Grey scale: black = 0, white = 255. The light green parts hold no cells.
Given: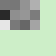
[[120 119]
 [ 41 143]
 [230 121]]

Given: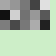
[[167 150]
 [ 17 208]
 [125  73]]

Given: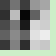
[[ 64 115]
 [ 47 188]
 [ 74 120]]

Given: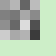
[[159 182]
 [128 120]
 [143 104]]

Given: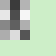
[[174  59]
 [231  77]
 [135  96]]

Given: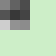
[[131  98]
 [ 83  56]
 [206 146]]

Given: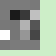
[[122 123]
 [123  26]
 [120 117]]

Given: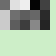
[[108 224]
 [203 111]
 [203  93]]

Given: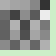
[[174 164]
 [108  65]
 [ 98 178]]
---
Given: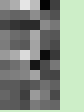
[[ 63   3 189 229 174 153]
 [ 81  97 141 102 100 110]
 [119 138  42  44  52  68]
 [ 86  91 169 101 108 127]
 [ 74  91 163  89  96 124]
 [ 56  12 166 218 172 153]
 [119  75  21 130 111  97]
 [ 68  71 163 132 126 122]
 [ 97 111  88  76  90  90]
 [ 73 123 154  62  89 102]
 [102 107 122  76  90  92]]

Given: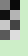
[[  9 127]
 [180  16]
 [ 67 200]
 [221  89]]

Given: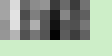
[[114  59 106  58 148 140 104 218 163]
 [ 95  76 134  28  91 127  76 227 164]
 [118  80  86  18  86 175  96 223 147]
 [ 97  61  92   3  84 118  82 180 150]]

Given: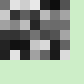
[[ 82  13  31 232 206 226 114]
 [164 122 186  56  95  49 202]
 [110 107 111  37 188 134 161]
 [165  83  69 115  67  51  52]
 [ 99  29 217 198  20  17  35]
 [219  26  98 161  34 227  32]]

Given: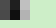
[[192  31  76]
 [179  15  74]]

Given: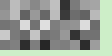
[[165 160 123  50 192 159 136 159 188 139]
 [185  99 109  58 188 103 153  98 188 149]
 [108 220 147 142 126 223 114 218 123 116]
 [114 113  51 152 122 113 196 105 122 201]
 [157  44 147 126 130  38 126  45 128 120]]

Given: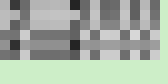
[[106 183  97 188 106 102 187 104  36 182 184 181 180 107  57 180]
 [113 194  96 197 114 109 196 110 188 194 195 193 192 113 178 188]
 [132 186 131 189 132 133 188 136  95 187 187 185 185 132  95 188]
 [203 114 215 112 204 207 113 201  98 115 115 117 117 204 115 118]
 [157 145 152 147 158 158 147 151  36 144 144 144 144 157  48 146]
 [204 112 209 110 204 204 110 200  88 112 110 111 112 202 105 114]]

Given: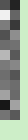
[[ 35  83]
 [101 240]
 [ 57 124]
 [142  81]
 [113 109]
 [ 89 183]
 [135 122]
 [ 85 110]
 [109 118]
 [106 162]
 [162  23]
 [ 89 116]]
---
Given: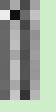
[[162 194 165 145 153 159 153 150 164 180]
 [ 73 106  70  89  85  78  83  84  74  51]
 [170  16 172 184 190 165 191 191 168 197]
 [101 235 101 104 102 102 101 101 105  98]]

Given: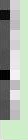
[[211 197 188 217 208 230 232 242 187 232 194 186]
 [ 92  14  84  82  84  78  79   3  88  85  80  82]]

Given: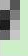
[[ 85 124 179 198]
 [176  53  29 101]]

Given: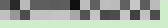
[[186  76]
 [ 93 193]
 [199  65]
 [ 96 197]
 [187  76]
 [190  73]
 [ 96 195]
 [189  83]
 [ 15 167]
 [ 93 195]
 [ 91 194]
 [ 94 192]
 [ 94 193]
 [185  77]
 [ 41 151]
 [ 98 191]]

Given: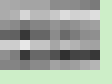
[[122 222 160 143 162  55 181]
 [130 211 156 141 164  70 172]
 [139 209 146 124 178  68 159]
 [141 220 138 106 189  48 153]
 [140 200 148 139 166  81 162]
 [165 185 132 102 196 104 136]
 [164 186 133 103 195 104 138]
 [164 214 117  55 231  56 122]
 [168 178 138  97 205 126 132]
 [171 171 146  99 207 144 132]]

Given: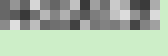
[[172 218 160]
 [ 58  97 131]
 [ 72 148  69]
 [171 220 153]
 [202 194 123]
 [110 136 130]
 [160 125 118]
 [ 57  88 180]
 [193 120  65]
 [131 176 116]
 [101 132 111]
 [126 183 104]
 [214 111 189]
 [100  57 123]
 [149  90 222]
 [103 103 138]]

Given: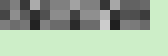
[[105  60 106]
 [ 98  78 122]
 [ 97  81 127]
 [167  50  31]
 [ 53 181 204]
 [128 143 108]
 [128 143 108]
 [162  64  42]
 [128 139 106]
 [129 140 107]
 [ 94  80 129]
 [171  47  34]
 [ 56  90 118]
 [127 142 109]
 [ 94  69 125]]
